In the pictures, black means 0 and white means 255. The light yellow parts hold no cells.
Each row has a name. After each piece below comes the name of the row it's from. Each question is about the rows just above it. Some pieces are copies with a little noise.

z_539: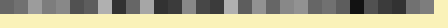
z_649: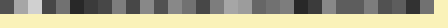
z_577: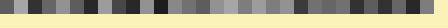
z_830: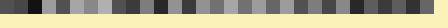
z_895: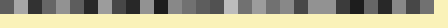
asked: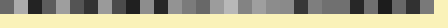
z_577
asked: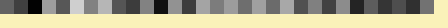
z_830

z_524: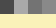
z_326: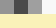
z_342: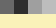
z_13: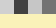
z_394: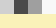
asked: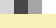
z_394
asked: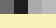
z_342

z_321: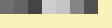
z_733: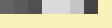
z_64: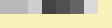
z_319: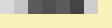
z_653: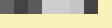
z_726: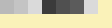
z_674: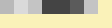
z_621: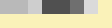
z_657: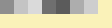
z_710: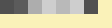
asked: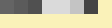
z_733
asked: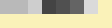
z_64
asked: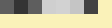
z_653
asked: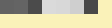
z_733

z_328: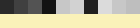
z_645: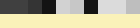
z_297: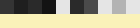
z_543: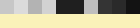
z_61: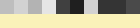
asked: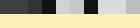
z_645
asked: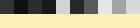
z_297
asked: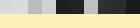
z_543
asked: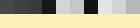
z_645

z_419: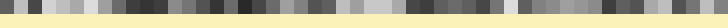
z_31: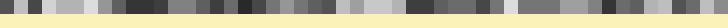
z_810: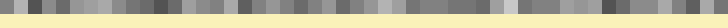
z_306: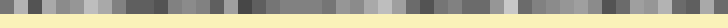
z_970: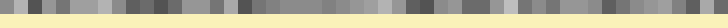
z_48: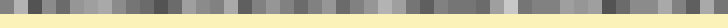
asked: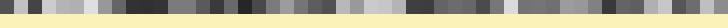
z_31
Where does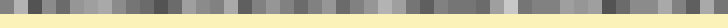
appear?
z_48

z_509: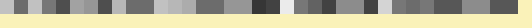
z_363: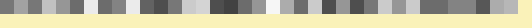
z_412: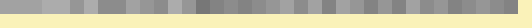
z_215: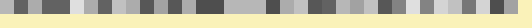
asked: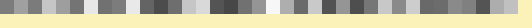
z_363
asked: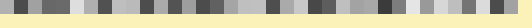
z_215
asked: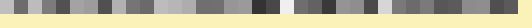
z_509
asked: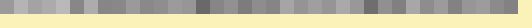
z_412

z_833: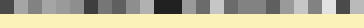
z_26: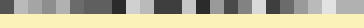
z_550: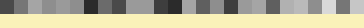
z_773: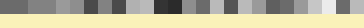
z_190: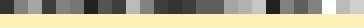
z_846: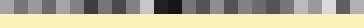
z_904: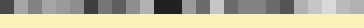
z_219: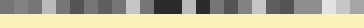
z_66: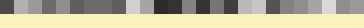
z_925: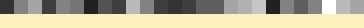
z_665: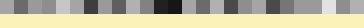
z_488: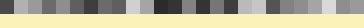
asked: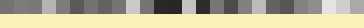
z_219
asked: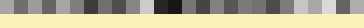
z_846
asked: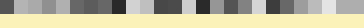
z_26
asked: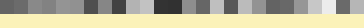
z_773

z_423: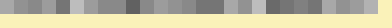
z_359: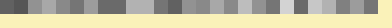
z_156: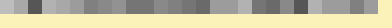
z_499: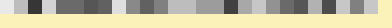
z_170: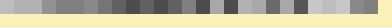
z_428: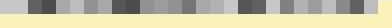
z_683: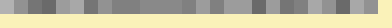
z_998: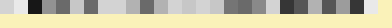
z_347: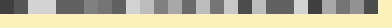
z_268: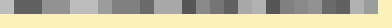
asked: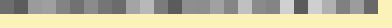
z_359
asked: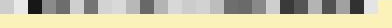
z_998
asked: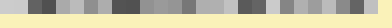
z_428
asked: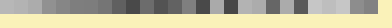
z_170

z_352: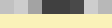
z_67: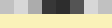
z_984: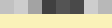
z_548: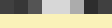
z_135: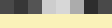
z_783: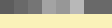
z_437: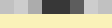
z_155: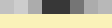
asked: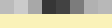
z_155
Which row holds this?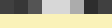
z_548
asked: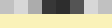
z_67
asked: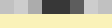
z_437
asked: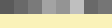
z_783

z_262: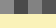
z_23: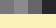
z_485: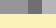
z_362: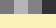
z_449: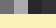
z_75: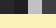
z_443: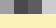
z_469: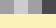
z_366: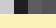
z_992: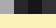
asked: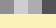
z_469
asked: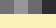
z_23
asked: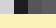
z_366
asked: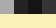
z_992
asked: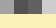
z_443

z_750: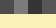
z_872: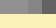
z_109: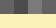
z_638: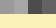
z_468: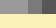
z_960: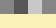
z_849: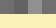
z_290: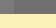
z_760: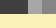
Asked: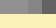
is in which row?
z_872
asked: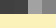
z_760
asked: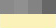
z_872
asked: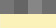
z_849
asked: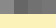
z_290

